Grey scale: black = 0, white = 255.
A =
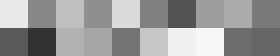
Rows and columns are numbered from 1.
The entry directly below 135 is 50
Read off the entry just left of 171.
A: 157
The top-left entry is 233
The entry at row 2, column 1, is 89
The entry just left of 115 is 165
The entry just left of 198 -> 115

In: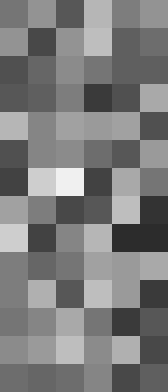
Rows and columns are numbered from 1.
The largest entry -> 240
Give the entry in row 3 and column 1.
80
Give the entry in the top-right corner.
147
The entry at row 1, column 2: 147
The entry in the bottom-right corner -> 95
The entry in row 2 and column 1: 147
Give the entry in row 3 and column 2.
102
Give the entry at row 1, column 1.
117
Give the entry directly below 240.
72
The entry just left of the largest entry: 206
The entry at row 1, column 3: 87
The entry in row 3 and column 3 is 139
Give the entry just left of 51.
190
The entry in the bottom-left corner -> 109

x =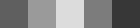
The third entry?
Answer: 220
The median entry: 124
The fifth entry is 55

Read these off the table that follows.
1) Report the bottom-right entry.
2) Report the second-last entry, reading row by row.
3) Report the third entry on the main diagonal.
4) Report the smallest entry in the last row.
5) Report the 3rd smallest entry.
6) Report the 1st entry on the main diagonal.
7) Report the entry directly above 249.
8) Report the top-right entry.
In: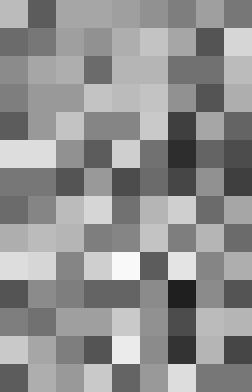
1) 119
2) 119
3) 174
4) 92
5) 51
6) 187
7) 133
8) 119

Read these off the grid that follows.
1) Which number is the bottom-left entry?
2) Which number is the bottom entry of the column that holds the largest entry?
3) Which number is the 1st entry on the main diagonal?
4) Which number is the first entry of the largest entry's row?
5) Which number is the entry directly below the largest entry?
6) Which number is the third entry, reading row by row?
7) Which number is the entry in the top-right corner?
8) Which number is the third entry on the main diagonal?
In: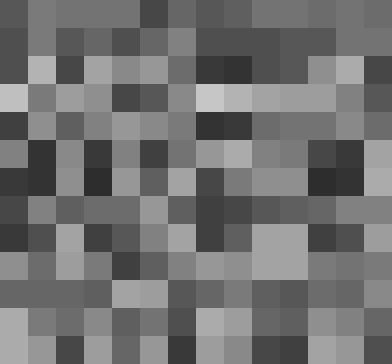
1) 171
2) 157
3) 87
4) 191
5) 51
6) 115
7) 108
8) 71

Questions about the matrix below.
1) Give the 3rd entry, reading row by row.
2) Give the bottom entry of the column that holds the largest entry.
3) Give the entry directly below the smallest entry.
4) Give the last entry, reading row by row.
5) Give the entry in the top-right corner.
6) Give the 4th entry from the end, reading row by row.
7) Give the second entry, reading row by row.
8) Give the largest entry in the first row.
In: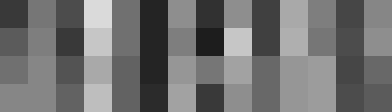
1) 76
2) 190
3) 118
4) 91
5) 134
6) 150
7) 118
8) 218

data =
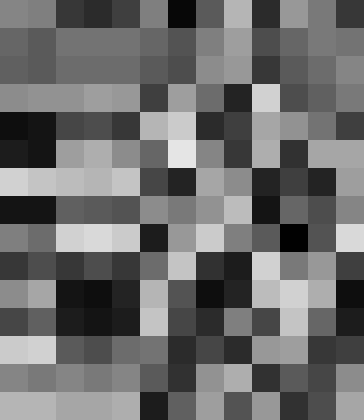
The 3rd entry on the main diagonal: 108
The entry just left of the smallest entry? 90
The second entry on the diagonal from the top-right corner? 121
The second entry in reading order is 127
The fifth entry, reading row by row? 63
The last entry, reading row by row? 166
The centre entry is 121
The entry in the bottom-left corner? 181
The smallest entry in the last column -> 14
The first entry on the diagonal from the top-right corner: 55
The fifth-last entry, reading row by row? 83
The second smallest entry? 7
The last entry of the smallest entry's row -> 217
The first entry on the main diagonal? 133
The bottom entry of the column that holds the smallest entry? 49
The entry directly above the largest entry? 203
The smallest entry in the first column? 14
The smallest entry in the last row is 28
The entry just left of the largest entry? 102
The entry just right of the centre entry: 146
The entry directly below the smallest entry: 121
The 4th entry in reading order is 43
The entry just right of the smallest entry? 83
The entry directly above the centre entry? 35
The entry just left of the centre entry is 140
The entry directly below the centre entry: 152
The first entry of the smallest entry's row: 127
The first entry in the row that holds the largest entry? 28
